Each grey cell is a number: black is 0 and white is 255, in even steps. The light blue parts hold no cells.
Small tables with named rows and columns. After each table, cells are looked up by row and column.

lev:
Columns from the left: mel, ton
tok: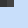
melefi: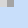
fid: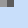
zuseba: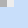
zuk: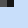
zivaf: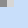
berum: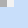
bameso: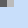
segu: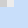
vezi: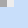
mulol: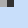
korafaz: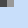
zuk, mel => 82
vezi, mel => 168
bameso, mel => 94
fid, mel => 153
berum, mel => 175
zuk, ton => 22
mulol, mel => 173
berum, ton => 242
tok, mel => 53
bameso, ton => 187

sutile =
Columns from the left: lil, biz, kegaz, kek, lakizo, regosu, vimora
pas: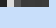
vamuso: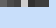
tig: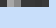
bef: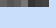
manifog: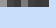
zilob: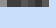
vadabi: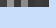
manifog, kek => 123
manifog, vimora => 60
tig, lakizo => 56
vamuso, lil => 98
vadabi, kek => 138
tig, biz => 167
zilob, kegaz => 61
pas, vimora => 59
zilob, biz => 62
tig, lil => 54

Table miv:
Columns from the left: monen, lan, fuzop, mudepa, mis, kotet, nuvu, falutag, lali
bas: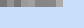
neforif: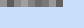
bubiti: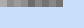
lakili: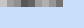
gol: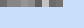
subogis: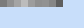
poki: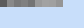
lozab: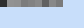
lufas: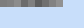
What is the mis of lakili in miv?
100
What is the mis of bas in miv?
160
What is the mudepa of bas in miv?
154
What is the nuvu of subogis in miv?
146
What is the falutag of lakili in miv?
150
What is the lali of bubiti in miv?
114
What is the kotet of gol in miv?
97
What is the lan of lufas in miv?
129

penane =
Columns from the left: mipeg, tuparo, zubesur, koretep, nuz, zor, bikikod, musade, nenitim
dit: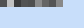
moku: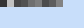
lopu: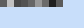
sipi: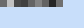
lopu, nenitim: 90
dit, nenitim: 136
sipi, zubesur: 73
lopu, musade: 31
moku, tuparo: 194
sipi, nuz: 100
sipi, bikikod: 99
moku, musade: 93
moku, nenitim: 130
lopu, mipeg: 94
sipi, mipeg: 107

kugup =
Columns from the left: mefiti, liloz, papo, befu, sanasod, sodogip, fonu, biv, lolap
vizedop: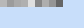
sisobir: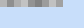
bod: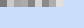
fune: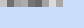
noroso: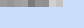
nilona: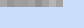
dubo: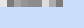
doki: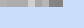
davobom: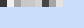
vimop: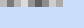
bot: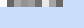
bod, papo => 165
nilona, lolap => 162
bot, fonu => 232
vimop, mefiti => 188
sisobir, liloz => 143
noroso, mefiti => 155
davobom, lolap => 227
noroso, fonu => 144
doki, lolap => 131
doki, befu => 172
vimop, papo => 184
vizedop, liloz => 156
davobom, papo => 165
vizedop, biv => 149
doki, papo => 173
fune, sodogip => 105
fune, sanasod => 118
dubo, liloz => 124
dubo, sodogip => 140

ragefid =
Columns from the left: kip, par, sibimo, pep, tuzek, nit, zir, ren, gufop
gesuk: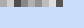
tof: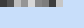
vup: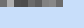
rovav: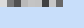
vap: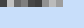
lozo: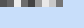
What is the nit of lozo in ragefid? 156
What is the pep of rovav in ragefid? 185
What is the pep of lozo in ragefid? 109
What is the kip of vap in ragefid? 66
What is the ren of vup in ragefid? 136
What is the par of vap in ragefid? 194
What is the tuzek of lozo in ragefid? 66
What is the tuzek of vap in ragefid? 71
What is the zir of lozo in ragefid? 232
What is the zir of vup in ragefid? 130
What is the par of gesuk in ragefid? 207
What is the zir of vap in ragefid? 145
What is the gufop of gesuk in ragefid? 85
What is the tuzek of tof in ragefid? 215
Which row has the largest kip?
rovav

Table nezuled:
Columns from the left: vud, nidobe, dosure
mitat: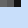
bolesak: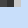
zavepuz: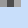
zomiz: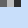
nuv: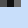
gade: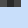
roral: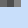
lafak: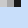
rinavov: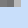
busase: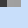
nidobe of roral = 78
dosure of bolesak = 201
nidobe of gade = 42
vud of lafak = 202
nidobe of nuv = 16
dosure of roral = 131
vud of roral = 104
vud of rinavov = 123
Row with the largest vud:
lafak

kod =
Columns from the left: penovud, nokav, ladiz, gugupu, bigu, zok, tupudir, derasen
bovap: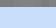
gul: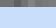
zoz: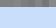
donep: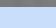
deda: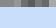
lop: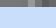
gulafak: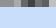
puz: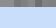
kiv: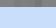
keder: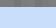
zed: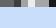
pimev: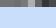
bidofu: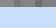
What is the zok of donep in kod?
121
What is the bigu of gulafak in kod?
65
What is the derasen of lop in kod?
103
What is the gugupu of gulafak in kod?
103
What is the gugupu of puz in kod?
128
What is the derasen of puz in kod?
128
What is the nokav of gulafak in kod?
145
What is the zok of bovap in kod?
128
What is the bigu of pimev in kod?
174
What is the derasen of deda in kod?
168
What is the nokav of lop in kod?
119
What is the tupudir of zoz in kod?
118
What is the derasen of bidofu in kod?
127
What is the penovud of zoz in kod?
129
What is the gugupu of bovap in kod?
130
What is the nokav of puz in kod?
141
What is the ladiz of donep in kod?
120

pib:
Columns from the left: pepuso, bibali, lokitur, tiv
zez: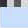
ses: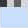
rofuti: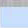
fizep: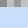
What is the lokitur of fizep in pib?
153
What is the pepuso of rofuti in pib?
176
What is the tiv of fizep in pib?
194
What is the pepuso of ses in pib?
56
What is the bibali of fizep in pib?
191
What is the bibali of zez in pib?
207
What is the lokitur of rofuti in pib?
178
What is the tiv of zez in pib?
218
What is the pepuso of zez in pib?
49
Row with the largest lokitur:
rofuti

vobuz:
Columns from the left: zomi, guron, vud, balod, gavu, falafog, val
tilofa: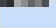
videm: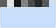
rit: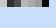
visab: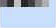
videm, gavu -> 73
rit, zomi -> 202
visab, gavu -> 66
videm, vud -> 25
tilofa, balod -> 140
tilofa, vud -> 168
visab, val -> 175
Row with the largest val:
visab

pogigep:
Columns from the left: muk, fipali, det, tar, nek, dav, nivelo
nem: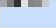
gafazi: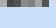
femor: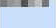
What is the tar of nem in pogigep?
226
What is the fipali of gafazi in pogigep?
71
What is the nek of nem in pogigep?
132
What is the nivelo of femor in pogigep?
117
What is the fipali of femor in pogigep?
147
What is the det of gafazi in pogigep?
83
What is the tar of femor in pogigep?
84
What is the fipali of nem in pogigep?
122
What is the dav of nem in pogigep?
137
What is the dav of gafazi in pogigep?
165
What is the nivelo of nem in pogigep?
201
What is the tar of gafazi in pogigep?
138
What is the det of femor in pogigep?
159
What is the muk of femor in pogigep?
122
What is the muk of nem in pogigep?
166
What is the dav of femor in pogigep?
191
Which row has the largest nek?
femor

